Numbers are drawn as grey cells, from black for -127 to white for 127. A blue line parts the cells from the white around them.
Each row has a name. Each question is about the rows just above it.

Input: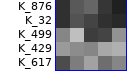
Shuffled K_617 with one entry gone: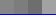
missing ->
[-51]
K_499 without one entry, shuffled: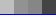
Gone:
[-66]
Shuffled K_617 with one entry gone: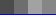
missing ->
[-2]
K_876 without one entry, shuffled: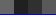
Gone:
[-73]

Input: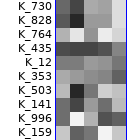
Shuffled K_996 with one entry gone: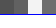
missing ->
[50]
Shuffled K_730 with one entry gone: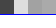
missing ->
[-23]
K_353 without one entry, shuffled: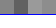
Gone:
[42]
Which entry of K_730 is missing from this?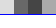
[34]
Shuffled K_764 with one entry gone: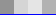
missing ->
[108]
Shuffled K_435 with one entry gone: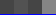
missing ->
[-51]

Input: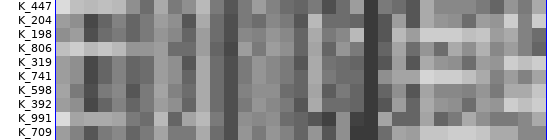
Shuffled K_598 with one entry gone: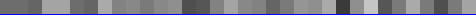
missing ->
[-34]
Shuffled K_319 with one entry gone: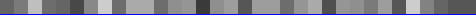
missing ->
[-12]
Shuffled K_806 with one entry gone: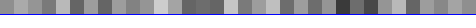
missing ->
[49]

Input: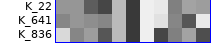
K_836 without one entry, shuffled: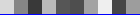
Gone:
[0]
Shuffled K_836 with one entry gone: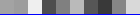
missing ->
[-57]
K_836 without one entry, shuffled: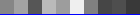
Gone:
[89]
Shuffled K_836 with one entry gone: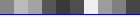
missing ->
[89]
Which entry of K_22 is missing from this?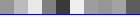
[-57]
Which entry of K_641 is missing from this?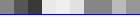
[14]
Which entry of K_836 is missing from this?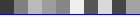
[-49]

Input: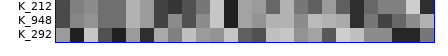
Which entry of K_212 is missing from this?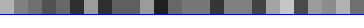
[78]
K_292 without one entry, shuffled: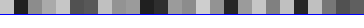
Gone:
[35]
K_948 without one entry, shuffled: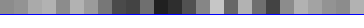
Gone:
[58]
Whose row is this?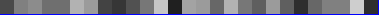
K_212
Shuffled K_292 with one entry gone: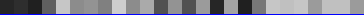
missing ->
[-39]
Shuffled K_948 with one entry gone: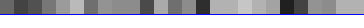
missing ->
[6]

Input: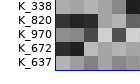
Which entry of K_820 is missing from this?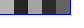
[-75]
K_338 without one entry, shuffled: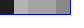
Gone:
[43]
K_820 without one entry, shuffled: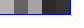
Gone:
[-90]
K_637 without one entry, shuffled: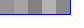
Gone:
[29]
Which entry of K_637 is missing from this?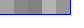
[29]

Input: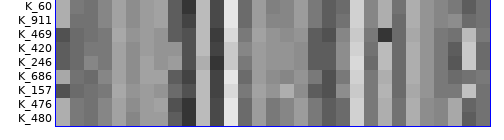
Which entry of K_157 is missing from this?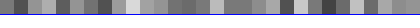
[52]
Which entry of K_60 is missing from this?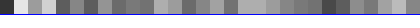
[0]
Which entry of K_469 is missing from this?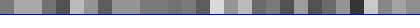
[-67]
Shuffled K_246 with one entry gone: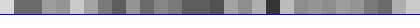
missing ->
[-40]
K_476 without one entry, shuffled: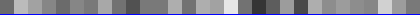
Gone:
[-26]

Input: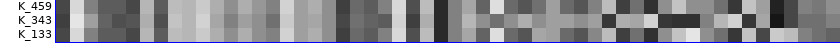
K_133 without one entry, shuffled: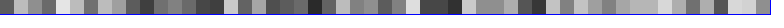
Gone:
[7]
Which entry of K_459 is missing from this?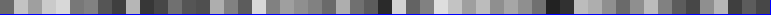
[23]
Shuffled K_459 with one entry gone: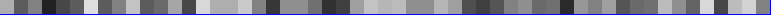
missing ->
[-7]

